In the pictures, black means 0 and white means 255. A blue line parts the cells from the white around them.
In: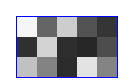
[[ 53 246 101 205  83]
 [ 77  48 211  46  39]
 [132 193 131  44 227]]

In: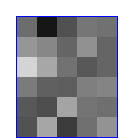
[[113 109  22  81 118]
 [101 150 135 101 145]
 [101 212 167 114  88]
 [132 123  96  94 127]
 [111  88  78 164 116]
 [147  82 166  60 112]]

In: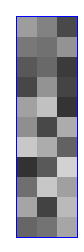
[[ 73 157 130]
 [147 120 113]
 [ 59  88 105]
 [ 68  71 147]
 [ 52 161 193]
 [172 143  72]
 [ 98 200 172]
 [210  50  89]
 [160 111 199]
 [186 165  66]
 [166 102 115]]

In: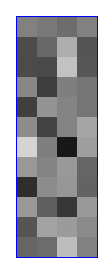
[[129 129 121 109]
 [ 84  76 104 173]
 [ 86  75  74 194]
 [117 135  61 127]
 [117  63 148 132]
 [165 141  66 131]
 [158 212 126  24]
 [101 152 132 153]
 [ 99  46 140 150]
 [153 153  95  54]
 [138  85 163 155]
 [129 101 108 189]]

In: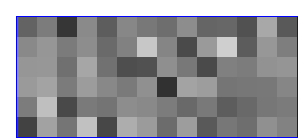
[[ 89  99 124  54 138  93 135 120 110 141 101 103  81 168]
 [126 137 150 123 141 106 129 199 133  74 154 207  92 151]
 [149 150 151 112 166 113  78  81 143 120  74 128 124 146]
 [134 154 163 123 156 136 122 144  49 163 157 117 119 120]
 [123 124 191  73 122 116 141 137 124 105 121  93 105 119]
 [130  66 162 117 193  71 173 155 108 157  89 119 110 144]]

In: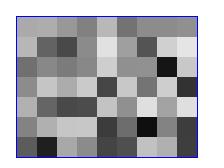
[[144 170 173 152 129 184 115 140 140]
 [229 183  99  73 139 225 159  84 208]
 [200 112 136 123 136 206 144 145  21]
 [ 50 140 197 172 202  70 200 116 206]
 [223 177 101  73  76 195 144 223 163]
 [ 61 131 176 198 199  60 109  15 131]
 [ 62  92  31 168 139  68  79 193 176]]

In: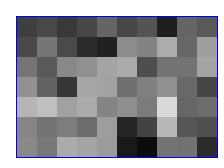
[[ 89  63  72  57  71 101  71  84  30 101]
 [158  73 118  74  44  33 140 131 172 103]
 [164 117  90 136 144 164 170  78 115 115]
 [ 69 146  99  54 166 162 112 128 144 104]
 [109 181 191 161 170 132 142 123 218 102]
 [ 80 134 116 125 108 157  37  67 184  86]
 [ 43 137 120 171 164 155  25  12 116 114]]

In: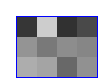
[[ 73  54 205  49]
 [134 148 121 141]
 [145 173 164 104]]

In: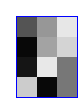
[[231  84 151]
 [212   8 163]
 [119  21 232]
 [119 204   8]]
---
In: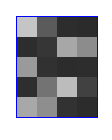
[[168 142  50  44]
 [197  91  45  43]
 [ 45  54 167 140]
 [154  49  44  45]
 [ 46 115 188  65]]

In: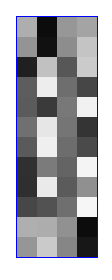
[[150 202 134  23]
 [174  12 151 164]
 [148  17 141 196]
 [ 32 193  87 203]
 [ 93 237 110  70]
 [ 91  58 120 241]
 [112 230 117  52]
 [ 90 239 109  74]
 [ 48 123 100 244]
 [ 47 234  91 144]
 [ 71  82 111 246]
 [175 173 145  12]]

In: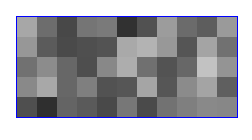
[[ 79  47 100  90  73 119  74 114 127 137 135]
 [167 109  72 117 122  49  81 156 107  93 154]
 [151  91  74  79  83 169 179 152  85 164 113]
 [113 140 103  78 136 173 112  83 103 194 148]
 [137 168 103 127  82  86 165  86 139 164  95]]

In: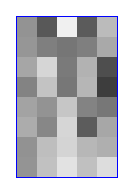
[[148 193 226 192 221]
 [147  88 240  91 187]
 [150 127 118 127 169]
 [166 214 122 178  78]
 [131 195 119 182  61]
 [163 147 198 131 119]
 [172 135 214  92 167]
 [146 190 212 183 175]]

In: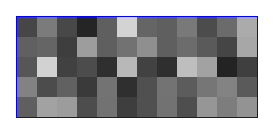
[[ 95 162 156  77 114  62  80 114  78 150 125 147]
 [ 70 123  72  37  95 211 101  95 121  76 107 171]
 [ 96 101  62 157  95 114 143  95 108  90  69 167]
 [ 86 210  65  76  47 184  66  47 190 162  35  63]
 [130  76  97  58 115  47  80 115  92 118 131  90]]

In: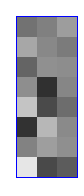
[[230  73  92]
 [114 128 157]
 [167 136 123]
 [100 144 141]
 [142  48 134]
 [196  74 109]
 [ 50 183 138]
 [130 158 143]]

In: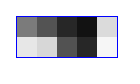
[[231 215  82  39 246]
 [123  83  39  18 219]]

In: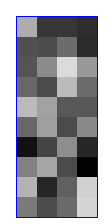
[[122  75 106 213]
 [173  54  54  45]
 [ 80  76 108  43]
 [ 84 139 219 153]
 [104  75 186 108]
 [187 161  88  87]
 [104 159  75 137]
 [ 17  68 141  38]
 [129 165  75   2]
 [179  38  96 208]]
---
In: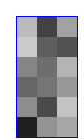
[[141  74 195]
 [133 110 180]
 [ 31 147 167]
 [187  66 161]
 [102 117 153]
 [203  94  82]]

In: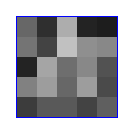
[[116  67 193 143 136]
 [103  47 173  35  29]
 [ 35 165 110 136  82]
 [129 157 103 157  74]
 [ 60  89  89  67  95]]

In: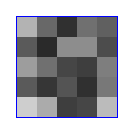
[[ 90  42 141 141  76]
 [ 90  54  84  48 120]
 [157 112  70  62 126]
 [206 171  62  70 187]
 [179 104  48 112  96]]

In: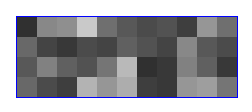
[[ 48 136 143 201 111  88  75  82  62 150 111]
 [ 88 129  96  82 117 185  48  56 129  96  56]
 [104  75  62 179 150 173  62  56 150 158 117]
 [104  68  56  75  68  96  82  68 136  88  75]]

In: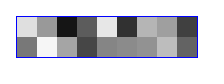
[[120 246 165  70 133 139 146 189  99]
 [223 153  21  92 231  49 181 159  64]]

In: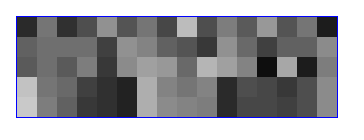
[[ 97 111 111 111  64 145 131  97  84  56 145 105  64  97  97 139]
 [194 117 105  64  48  34 174 131 117 131  42  78  71  56  78 139]
 [201 125  97  56  48  34 174 139 131 125  42  71  71  64  78 139]
 [ 90 111  90 125  56 139 160 152 105 181 160 131  14 167  28 125]
 [ 42 117  48  78 145  84 117  71 188  78 125  90 152  84 117  28]]
